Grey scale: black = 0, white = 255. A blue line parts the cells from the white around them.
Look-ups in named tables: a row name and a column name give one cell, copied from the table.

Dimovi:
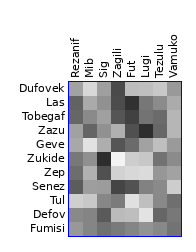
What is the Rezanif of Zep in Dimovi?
109
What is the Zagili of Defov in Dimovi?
187
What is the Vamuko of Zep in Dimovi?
162
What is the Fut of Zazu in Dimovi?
80
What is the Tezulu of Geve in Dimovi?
191
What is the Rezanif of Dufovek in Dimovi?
162
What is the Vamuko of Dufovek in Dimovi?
153
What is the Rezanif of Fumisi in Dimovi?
152
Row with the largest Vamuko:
Senez

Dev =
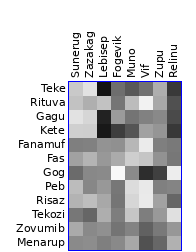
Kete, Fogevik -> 61
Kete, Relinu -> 56
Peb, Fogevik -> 119
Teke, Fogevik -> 110
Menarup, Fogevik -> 137
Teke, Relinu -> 57
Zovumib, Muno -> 131
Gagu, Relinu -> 74
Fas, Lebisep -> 152
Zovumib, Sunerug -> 170
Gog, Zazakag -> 136
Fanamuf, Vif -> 235
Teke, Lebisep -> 19
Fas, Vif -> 197
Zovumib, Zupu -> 121
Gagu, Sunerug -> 226
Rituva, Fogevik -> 117
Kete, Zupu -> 149

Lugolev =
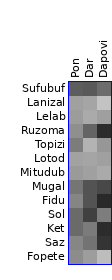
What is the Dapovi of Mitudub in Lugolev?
170
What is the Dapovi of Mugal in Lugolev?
72
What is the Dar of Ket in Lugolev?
123
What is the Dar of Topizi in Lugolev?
179
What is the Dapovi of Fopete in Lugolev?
189
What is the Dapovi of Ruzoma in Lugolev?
44
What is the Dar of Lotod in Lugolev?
165
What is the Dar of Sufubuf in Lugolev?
89
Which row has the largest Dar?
Topizi

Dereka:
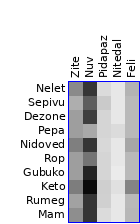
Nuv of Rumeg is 53
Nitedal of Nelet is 231
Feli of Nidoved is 166
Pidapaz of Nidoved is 216
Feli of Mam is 183
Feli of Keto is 132
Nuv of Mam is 53

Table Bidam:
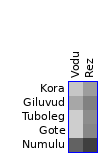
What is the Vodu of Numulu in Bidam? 98
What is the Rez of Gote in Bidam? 135
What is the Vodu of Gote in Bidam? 206
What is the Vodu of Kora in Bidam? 198
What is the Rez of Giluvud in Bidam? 129
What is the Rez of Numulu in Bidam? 63
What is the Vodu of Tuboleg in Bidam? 206
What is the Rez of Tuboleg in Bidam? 141
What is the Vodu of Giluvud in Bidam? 167
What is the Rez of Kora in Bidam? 157
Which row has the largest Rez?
Kora

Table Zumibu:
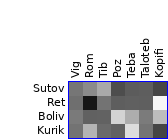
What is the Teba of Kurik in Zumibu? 221
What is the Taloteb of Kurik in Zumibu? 116
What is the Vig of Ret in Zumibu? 111
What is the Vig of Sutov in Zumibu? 118
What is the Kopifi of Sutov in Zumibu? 70
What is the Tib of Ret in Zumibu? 115
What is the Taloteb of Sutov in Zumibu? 94
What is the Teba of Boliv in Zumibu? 173
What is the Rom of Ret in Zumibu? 22
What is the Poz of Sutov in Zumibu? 77
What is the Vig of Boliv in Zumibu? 122
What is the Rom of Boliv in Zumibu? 97
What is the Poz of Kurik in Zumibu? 97
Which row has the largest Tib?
Sutov

